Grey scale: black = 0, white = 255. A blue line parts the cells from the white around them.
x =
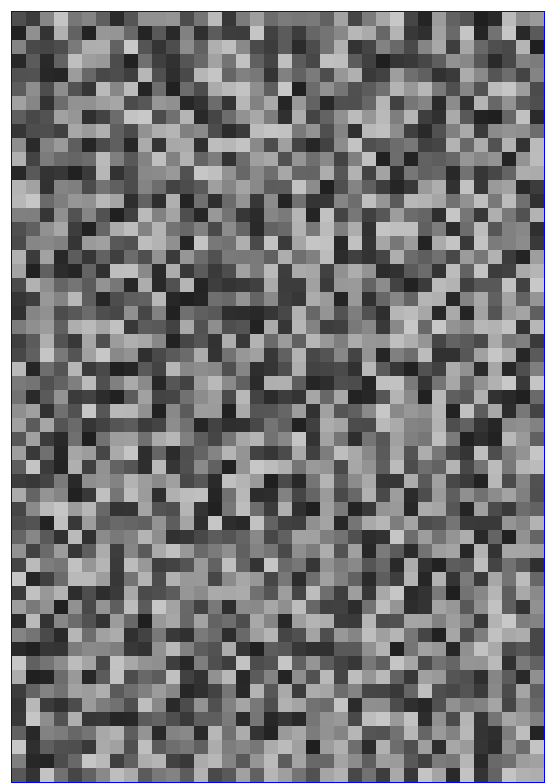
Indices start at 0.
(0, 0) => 79
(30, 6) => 114
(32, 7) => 99
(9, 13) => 47
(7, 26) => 185
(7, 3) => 161
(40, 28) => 180
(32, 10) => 186
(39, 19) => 106
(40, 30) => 177
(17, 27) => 174
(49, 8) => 78
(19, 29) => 59
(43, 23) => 60
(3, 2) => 41
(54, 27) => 169
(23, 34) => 170
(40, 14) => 71
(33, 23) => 92
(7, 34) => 31
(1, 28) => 56
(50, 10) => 100
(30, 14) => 70
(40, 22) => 161
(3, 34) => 42
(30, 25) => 117
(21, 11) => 33
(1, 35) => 198
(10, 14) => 125
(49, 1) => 184
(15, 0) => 79
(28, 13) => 156
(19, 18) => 171
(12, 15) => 134
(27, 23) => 167
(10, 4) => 101
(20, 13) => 37
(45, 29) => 161
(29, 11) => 141
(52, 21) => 31

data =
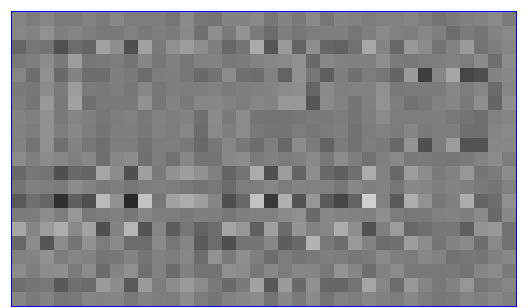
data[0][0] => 133
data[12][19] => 124
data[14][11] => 125
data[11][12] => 158
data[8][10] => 129
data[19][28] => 152
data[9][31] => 156
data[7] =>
[132, 128, 145, 121, 133, 127, 118, 125, 129, 120, 130, 125, 131, 112, 138, 122, 140, 117, 115, 115, 118, 121, 122, 125, 117, 127, 139, 125, 124, 124, 127, 120, 115, 111, 129, 133]
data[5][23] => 128
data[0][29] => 126
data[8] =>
[131, 125, 145, 125, 136, 125, 116, 126, 127, 119, 129, 125, 134, 108, 137, 127, 139, 120, 117, 116, 124, 118, 123, 127, 114, 125, 129, 123, 133, 122, 127, 126, 112, 111, 133, 137]
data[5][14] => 131
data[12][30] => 126
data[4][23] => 127
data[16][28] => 156
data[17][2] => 145
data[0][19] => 132
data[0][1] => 124
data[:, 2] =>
[134, 146, 115, 141, 145, 139, 152, 145, 145, 144, 139, 115, 125, 102, 141, 155, 85, 145, 139, 120, 131]
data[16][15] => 79
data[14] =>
[123, 124, 141, 125, 152, 121, 124, 128, 119, 134, 126, 125, 120, 127, 126, 118, 127, 129, 129, 138, 144, 106, 136, 131, 129, 128, 143, 124, 120, 120, 129, 131, 125, 137, 105, 136]
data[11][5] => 101
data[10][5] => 136
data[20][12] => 141
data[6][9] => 145
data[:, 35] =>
[123, 137, 134, 139, 136, 134, 143, 133, 137, 135, 124, 139, 129, 144, 136, 113, 113, 136, 122, 134, 128]
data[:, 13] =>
[119, 112, 142, 129, 106, 126, 134, 112, 108, 106, 115, 145, 116, 158, 127, 98, 91, 109, 115, 139, 124]
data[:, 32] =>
[128, 123, 154, 124, 69, 124, 121, 115, 112, 83, 122, 151, 128, 172, 125, 94, 138, 119, 115, 150, 133]
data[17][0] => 130
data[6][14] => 135
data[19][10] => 124

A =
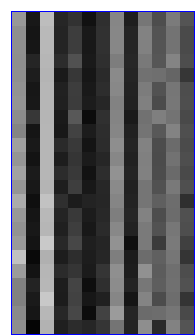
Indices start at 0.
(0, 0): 152
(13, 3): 47
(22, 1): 5
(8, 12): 79
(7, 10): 127
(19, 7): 140
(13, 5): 35
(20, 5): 23
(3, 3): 44
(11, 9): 129
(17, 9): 108
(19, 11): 112
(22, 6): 53
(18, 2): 182
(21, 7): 155
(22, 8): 35
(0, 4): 50
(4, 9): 113
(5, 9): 124
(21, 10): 109
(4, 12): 54
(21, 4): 71
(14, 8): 38
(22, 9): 142
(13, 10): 95
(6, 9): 128
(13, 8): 35
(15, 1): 24
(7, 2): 181
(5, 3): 33
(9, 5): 20
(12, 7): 138
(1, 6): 49
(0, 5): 17
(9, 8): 36
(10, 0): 149
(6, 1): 24

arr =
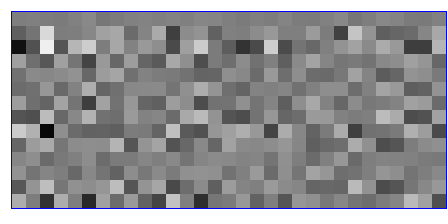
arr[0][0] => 126
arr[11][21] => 163
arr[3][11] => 168
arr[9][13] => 137
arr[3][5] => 68
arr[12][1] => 148
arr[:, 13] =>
[134, 147, 203, 78, 100, 173, 77, 186, 81, 137, 133, 146, 139, 46]
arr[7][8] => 154
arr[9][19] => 150
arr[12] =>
[88, 148, 190, 118, 145, 141, 150, 189, 85, 148, 166, 73, 109, 139, 95, 156, 132, 128, 154, 139, 134, 101, 104, 102, 186, 146, 76, 85, 118, 136, 152]
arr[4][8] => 112
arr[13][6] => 161
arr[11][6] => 116
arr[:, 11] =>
[131, 63, 74, 168, 122, 116, 157, 107, 192, 83, 137, 123, 73, 194]
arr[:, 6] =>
[119, 161, 125, 153, 156, 101, 162, 113, 99, 141, 108, 116, 150, 161]
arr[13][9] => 98
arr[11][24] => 114
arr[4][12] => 114
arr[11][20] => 117
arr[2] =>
[16, 81, 239, 84, 182, 205, 125, 167, 130, 153, 142, 74, 159, 203, 123, 93, 51, 74, 205, 75, 116, 104, 128, 147, 162, 138, 171, 153, 62, 62, 181]
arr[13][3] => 173
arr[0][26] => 136
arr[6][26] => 124
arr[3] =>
[160, 111, 87, 160, 117, 68, 153, 103, 157, 101, 90, 168, 143, 78, 123, 110, 140, 113, 128, 95, 138, 163, 133, 118, 122, 115, 137, 141, 160, 149, 103]
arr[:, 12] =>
[128, 140, 159, 143, 114, 144, 141, 169, 90, 104, 116, 144, 109, 127]
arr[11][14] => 144
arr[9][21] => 95
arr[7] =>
[84, 79, 188, 104, 136, 178, 113, 110, 154, 130, 134, 107, 169, 186, 147, 84, 77, 115, 151, 102, 109, 154, 153, 129, 124, 127, 188, 171, 77, 82, 162]
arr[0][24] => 119
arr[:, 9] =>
[131, 132, 153, 101, 130, 137, 101, 130, 122, 148, 134, 120, 148, 98]
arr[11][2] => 133

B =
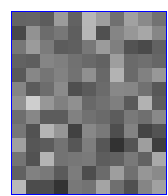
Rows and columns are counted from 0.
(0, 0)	100
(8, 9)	68
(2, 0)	119
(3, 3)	127
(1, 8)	151
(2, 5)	120
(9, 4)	86
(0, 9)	138
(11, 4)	124
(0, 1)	101
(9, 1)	86
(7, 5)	113
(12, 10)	161
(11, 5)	77
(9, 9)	158
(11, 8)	112
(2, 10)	98
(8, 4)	65
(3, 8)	106
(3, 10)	102
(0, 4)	98
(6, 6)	113
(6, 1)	206
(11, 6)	107
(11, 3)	90
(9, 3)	115
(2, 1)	155
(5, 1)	91
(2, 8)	83
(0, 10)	114
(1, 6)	80
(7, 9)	111
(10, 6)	93
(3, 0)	98
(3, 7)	158
